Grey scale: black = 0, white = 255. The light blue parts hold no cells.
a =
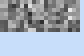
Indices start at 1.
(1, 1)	164
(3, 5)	165
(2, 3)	84
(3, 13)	129
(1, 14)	118
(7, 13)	167
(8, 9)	200
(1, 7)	149
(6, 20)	83
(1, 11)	200
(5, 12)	119
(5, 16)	103
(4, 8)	45
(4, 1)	157
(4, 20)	153
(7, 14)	135
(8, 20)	76
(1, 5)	107
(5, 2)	153
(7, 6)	84
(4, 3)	118
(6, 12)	193
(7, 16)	150
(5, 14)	165
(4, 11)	135
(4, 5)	131
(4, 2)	177
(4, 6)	173
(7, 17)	172
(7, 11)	117
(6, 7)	158
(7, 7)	187
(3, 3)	94
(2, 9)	170
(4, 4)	114

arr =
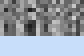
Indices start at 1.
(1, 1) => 114
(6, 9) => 55
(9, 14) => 157
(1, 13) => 99
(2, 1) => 147
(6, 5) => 172
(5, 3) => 124
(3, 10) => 179
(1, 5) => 132
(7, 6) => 184
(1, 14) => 181
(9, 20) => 65
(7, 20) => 75
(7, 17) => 142
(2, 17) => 102
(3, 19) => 111
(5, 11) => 105
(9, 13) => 107
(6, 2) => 100
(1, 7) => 133
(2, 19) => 199
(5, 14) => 113
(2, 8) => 131
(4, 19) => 141
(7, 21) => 115
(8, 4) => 98
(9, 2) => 100
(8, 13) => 156
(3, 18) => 112
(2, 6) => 165
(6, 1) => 163
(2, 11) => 88
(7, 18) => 79
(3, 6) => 158
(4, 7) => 112

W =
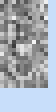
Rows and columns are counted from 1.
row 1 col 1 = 182
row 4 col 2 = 130
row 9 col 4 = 193
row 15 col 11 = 164
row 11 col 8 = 141
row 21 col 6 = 183
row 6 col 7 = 159
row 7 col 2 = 115
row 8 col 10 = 164
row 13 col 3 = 131
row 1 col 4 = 202
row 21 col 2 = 152
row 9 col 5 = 112
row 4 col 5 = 113
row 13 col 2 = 171
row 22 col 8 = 125
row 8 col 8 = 136
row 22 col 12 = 107
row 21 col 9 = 140
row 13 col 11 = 92
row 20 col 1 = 200
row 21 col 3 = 181
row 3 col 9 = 178
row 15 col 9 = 146
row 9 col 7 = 119
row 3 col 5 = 129
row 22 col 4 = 175
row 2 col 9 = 180
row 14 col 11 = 154
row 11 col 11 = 190
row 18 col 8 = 123
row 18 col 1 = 105
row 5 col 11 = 82
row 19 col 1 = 204
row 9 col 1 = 201
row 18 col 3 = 172
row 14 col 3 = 145
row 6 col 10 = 167
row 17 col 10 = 178

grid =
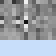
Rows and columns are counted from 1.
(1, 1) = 77
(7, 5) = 79
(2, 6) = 119
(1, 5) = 85
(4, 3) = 140
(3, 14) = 110
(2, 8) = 149
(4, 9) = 130
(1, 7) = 241
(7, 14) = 142
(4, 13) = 133
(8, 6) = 117
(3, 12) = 127
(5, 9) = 107
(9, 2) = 165
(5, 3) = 140
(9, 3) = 164
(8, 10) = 86
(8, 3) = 148
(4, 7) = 184
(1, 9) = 99
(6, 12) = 134
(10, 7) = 97
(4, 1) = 136
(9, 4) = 171
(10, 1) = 151
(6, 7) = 17
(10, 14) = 138
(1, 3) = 158
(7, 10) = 155
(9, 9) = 151
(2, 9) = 119

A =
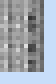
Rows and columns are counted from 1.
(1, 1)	154
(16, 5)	186
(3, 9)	113
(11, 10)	134
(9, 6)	154
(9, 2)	172
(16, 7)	178
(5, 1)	161
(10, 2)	164
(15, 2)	166
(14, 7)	166
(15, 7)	177
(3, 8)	158
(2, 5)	142
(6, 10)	147
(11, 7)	168
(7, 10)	119
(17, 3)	104
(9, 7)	174
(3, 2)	178
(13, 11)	114
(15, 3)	119
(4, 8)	113
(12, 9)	74
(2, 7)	173
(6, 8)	100
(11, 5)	175
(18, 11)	104
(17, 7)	211
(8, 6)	136
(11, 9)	112
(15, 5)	142
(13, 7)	166
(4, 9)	124
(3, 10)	140
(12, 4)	136

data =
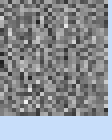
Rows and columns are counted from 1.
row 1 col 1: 146
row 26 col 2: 145
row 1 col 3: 62
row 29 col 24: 87
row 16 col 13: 91
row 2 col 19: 74
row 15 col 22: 94
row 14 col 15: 154
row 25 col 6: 113
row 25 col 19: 162
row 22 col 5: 138
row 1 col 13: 167
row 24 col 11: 197
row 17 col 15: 136
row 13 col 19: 135
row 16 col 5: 154
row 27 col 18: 155
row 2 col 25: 143
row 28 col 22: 146
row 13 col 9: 78
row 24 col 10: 67
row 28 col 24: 71
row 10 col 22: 92
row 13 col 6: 69
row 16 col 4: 91
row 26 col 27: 128
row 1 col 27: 174
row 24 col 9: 117
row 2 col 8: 111
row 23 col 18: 149
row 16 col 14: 164
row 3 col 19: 179
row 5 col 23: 136
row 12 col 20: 153
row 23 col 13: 170
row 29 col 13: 87
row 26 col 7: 241
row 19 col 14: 146

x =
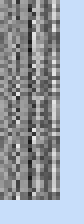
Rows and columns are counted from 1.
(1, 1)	169
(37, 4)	63
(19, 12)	75
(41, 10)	155
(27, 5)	126
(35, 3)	182
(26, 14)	227
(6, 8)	39
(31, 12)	111
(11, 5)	162
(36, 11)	153
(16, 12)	76
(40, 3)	87
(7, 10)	187
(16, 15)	144
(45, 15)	111
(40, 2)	172
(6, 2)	128
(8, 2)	149
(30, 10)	197
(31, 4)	72
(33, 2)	126
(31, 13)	73
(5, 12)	85
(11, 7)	123
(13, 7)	127
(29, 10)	166
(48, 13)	134
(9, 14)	128
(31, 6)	121
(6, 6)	121
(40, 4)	82
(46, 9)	153
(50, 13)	80
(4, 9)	56
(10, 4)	119
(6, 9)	223
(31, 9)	129
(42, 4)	171
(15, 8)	86

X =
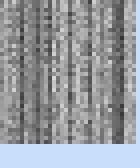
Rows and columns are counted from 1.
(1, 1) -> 119
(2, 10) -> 108
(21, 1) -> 111
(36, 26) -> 117
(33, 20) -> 131
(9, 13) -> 116
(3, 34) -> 152
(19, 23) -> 103
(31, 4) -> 137
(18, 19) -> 165
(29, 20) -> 154
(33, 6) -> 93
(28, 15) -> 127
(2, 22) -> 129
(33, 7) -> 141
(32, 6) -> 99
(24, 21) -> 173
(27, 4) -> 115
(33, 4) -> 113
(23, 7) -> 128
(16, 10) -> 100
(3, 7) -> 166
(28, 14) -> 180
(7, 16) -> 162
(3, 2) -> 155
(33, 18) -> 101
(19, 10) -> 95
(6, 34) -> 181
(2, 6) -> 106
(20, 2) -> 187
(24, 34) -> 202
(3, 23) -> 100
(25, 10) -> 100
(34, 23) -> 101
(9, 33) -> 169
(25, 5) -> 144
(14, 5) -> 133
